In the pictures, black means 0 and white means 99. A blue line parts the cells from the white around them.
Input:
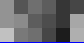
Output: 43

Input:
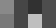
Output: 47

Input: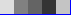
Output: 50

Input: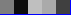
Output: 5

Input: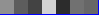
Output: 82

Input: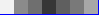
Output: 21

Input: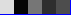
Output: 2
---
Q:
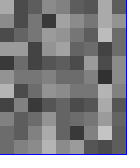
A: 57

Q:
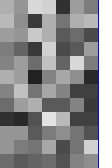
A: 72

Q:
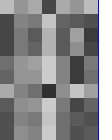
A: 31

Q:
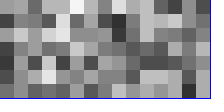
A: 44

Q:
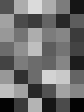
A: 36
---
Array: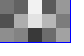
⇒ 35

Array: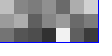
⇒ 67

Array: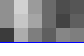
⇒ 30

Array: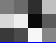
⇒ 18

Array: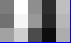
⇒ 18

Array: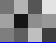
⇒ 33

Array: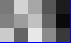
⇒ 33

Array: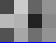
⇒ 39

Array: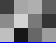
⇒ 68

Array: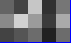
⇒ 19
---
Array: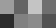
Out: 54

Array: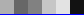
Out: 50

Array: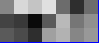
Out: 18

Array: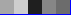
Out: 12

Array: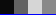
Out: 83

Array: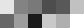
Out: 10
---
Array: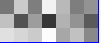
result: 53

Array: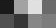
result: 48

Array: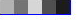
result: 11

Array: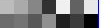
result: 1

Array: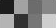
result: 80

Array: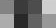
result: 59

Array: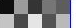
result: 72

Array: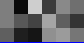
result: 46
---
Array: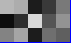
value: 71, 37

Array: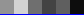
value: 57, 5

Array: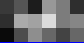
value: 22, 40

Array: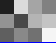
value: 12, 95

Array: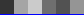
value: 20, 58

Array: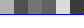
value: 69, 23

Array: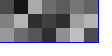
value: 29, 29
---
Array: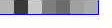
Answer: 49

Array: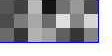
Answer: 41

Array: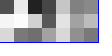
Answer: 34

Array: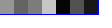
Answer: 77

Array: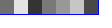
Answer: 47

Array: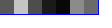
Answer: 10

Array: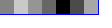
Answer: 40

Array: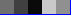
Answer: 4

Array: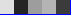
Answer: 61
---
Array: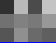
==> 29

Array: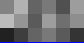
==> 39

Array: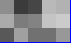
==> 27

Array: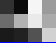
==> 95

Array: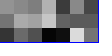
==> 49

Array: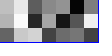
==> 36

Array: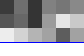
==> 20

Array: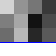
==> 46
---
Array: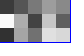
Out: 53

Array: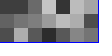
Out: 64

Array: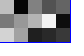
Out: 39

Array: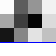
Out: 94

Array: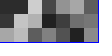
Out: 36

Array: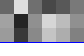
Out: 47

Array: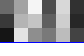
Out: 19

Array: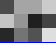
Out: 79

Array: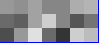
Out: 70
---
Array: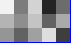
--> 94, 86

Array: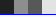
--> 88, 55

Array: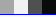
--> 94, 65

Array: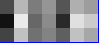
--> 91, 87

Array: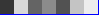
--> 92, 84

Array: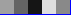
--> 86, 62

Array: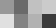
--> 87, 79

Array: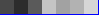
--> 83, 76
